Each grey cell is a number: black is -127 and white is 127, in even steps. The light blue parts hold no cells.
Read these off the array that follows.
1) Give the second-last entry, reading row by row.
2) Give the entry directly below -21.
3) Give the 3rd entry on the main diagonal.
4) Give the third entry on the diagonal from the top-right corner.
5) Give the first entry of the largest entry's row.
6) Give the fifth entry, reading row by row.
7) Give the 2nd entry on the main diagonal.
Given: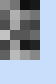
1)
28
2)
-92
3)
-50
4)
39
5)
67
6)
-30
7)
48

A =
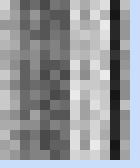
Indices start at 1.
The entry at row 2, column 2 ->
33
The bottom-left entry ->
43
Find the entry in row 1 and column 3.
-41
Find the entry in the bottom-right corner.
33
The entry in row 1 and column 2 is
22
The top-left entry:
84
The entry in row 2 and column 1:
63
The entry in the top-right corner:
63
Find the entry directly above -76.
-96
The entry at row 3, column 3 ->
-30
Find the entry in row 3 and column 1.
22

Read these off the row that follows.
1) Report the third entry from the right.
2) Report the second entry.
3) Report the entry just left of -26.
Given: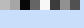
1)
-67
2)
38
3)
-119
